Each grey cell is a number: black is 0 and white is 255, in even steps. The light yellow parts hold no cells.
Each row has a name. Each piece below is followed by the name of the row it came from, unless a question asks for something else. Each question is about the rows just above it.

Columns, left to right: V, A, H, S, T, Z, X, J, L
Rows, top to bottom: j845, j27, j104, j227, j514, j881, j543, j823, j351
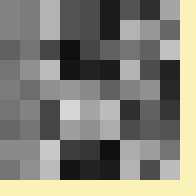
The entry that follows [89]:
[83]
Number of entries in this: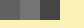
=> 3
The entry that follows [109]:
[144]

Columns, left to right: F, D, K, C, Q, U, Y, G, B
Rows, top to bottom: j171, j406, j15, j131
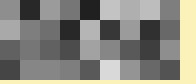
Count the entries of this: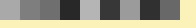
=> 9
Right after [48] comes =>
[104]
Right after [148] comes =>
[104]

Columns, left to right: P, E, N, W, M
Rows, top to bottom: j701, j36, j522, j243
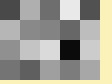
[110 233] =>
j701
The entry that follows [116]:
[95]
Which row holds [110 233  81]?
j701
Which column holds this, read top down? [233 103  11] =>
W
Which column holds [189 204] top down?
M
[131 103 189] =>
j36
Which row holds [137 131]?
j36

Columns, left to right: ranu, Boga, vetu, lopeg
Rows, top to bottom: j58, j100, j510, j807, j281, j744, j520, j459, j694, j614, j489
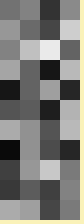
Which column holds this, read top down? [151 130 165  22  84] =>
ranu
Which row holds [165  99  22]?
j807
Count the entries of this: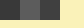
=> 3
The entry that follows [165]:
[99]
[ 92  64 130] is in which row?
j614
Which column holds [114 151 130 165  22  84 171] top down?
ranu
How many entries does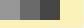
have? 3

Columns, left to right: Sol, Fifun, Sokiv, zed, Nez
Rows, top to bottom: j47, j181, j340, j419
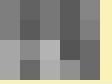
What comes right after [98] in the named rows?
[119]
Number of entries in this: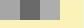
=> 3
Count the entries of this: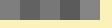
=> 5
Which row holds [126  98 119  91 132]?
j47
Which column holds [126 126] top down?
Sol
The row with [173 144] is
j419
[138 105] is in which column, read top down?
Fifun

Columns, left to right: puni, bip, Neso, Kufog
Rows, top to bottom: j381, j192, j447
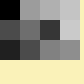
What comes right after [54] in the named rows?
[202]
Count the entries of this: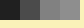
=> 4
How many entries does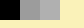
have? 3
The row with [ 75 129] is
j447

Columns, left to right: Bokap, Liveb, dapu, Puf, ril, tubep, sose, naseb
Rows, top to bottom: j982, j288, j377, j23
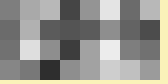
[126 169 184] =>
j982
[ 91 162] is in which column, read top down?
ril

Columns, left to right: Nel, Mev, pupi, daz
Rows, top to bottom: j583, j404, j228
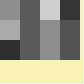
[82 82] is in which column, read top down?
daz
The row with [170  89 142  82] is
j404
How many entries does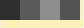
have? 4
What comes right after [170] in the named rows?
[89]

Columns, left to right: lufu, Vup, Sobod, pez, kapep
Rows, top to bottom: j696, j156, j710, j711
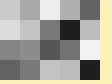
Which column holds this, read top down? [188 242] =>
kapep
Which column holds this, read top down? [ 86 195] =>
Sobod
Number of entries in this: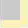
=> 1
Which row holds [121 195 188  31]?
j711
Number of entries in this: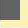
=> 1

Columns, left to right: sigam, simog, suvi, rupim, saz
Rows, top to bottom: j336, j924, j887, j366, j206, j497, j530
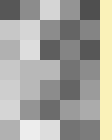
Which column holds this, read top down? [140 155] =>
saz
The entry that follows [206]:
[184]
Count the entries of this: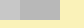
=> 3
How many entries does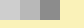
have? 3
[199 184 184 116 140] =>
j366
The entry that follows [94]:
[132]

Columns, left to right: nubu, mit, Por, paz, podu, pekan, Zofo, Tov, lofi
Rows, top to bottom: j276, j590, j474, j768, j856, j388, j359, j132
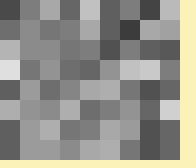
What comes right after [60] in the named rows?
[168]
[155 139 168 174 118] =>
j132
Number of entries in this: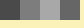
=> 4
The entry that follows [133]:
[168]
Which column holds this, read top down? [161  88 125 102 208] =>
lofi

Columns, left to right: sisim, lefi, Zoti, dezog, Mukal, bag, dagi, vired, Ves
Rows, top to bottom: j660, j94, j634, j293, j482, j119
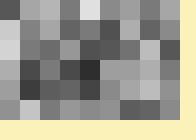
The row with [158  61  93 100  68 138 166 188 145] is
j482
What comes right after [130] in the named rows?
[166]
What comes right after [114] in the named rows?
[188]
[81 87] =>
j634

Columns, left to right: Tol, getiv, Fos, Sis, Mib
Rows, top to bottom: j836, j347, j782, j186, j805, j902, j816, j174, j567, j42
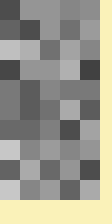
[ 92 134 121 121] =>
j805
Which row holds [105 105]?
j816
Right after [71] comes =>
[149]
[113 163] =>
j782
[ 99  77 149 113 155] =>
j347

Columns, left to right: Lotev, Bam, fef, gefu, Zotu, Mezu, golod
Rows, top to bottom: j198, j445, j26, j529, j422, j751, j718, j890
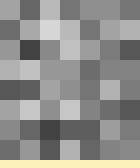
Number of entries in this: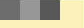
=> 3
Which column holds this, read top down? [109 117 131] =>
Zotu

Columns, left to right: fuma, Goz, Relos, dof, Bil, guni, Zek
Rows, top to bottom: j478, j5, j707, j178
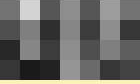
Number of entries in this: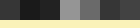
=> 7
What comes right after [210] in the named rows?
[86]
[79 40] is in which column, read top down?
fuma
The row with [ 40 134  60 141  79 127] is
j707
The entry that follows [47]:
[134]

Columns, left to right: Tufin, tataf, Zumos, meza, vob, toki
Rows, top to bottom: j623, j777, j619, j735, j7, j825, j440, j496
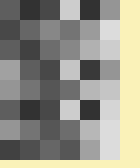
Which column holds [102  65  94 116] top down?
tataf
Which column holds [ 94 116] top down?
tataf

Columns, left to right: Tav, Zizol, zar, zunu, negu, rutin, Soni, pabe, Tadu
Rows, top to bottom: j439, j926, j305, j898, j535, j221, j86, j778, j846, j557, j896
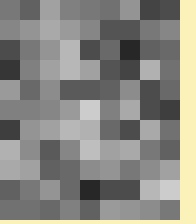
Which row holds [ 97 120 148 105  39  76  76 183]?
j557
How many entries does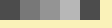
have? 5

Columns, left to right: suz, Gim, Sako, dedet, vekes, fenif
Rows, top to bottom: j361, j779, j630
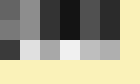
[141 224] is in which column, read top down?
Gim
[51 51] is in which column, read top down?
Sako

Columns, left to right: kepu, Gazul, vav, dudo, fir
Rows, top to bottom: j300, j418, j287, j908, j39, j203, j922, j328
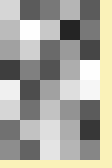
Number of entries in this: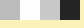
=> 4
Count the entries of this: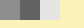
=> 3

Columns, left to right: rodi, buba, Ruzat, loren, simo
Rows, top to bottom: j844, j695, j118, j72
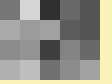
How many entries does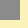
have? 1
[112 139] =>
j72
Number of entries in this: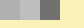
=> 3
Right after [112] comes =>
[139]
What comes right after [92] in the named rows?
[84]
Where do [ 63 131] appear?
j118
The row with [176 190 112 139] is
j72

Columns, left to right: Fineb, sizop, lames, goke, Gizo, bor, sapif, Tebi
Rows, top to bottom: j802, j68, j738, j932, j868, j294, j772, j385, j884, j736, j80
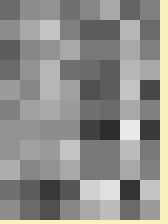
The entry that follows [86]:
[209]
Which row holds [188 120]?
j385
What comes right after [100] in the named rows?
[128]
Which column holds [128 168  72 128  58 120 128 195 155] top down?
Tebi
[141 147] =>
j802
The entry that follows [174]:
[135]

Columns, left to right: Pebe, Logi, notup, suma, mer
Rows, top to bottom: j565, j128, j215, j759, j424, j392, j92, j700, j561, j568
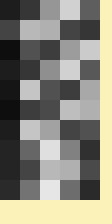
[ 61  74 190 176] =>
j392
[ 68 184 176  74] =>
j561

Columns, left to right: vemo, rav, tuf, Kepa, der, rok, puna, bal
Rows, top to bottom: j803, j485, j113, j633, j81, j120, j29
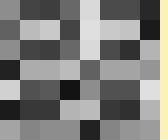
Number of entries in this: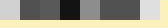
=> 8
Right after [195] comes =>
[27]
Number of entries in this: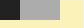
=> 3
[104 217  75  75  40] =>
j803
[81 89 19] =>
j81
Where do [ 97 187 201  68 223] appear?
j485

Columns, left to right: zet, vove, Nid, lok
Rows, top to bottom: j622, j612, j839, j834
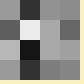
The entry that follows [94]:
[236]
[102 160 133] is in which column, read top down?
lok
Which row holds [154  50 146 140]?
j622
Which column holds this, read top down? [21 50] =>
vove
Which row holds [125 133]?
j834
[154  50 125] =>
j834
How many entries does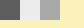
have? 3

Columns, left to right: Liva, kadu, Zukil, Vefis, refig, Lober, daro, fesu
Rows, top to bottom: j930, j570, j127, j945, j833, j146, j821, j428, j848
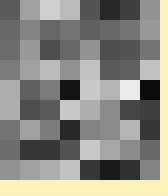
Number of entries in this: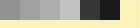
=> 6
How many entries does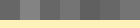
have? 7
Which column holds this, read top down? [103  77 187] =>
Zukil
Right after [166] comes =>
[138]
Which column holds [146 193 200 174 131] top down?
refig

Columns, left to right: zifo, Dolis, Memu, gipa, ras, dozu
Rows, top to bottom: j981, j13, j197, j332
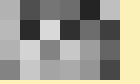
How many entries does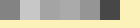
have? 6
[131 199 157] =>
j197

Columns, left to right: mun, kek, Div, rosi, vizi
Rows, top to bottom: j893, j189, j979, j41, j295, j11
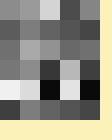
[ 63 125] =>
j11
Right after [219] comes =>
[10]

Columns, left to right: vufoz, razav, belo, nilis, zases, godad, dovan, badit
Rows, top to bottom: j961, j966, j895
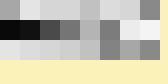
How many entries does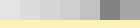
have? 7
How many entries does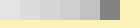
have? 6
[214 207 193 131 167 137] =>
j895
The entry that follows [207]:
[193]
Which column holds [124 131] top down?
godad
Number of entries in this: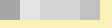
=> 5
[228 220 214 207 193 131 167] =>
j895

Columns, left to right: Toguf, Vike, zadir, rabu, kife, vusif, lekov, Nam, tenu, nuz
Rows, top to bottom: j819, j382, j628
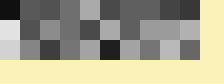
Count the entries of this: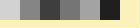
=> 6
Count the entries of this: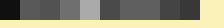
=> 10
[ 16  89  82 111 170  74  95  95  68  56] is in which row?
j819
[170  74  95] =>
j819
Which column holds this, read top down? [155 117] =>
Nam
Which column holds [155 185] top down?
tenu
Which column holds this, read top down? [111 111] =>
rabu

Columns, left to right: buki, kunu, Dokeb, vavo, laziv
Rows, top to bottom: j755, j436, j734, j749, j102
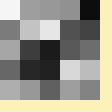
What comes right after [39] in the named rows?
[33]
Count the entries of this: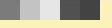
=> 5
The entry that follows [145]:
[13]
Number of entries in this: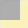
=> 1
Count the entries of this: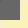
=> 1
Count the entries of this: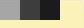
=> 3
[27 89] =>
j734

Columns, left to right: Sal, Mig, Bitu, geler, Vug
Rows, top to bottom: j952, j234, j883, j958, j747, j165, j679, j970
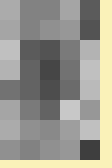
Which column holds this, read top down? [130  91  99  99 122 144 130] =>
Mig
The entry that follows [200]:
[151]
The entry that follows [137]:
[158]
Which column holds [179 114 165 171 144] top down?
Sal
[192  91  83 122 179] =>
j883
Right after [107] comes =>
[186]

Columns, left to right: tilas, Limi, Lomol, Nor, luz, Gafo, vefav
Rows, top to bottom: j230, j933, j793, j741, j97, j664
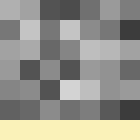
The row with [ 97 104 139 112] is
j664
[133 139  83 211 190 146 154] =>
j97

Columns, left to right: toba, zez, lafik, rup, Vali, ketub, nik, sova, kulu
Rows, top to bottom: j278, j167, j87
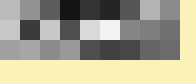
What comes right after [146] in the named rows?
[93]
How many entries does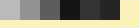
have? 6
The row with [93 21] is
j278

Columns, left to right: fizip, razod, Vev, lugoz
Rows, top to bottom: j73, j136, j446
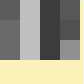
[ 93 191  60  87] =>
j73
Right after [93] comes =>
[191]

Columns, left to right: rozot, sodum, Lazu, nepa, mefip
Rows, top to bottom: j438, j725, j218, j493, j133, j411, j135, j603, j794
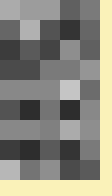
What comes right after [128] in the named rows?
[171]
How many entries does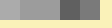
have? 5
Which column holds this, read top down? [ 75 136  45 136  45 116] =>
sodum
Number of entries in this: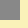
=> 1

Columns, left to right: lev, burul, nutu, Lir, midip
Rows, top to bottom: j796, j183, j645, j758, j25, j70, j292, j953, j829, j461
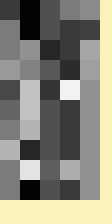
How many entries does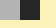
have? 2
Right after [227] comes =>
[94]
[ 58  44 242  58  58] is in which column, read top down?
Lir
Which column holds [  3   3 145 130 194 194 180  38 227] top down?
burul
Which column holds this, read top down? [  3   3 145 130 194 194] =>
burul
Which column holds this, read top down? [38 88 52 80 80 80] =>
nutu
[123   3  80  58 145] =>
j461

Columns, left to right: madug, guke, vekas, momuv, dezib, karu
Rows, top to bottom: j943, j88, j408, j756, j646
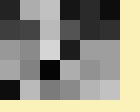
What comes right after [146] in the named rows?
[158]
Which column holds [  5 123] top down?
vekas
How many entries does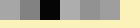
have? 6
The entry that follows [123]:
[138]
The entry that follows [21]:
[42]
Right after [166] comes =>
[130]

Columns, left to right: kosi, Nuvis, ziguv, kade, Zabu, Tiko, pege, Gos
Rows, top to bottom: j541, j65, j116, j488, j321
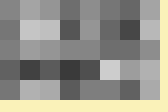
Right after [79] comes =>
[205]
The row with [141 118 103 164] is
j541

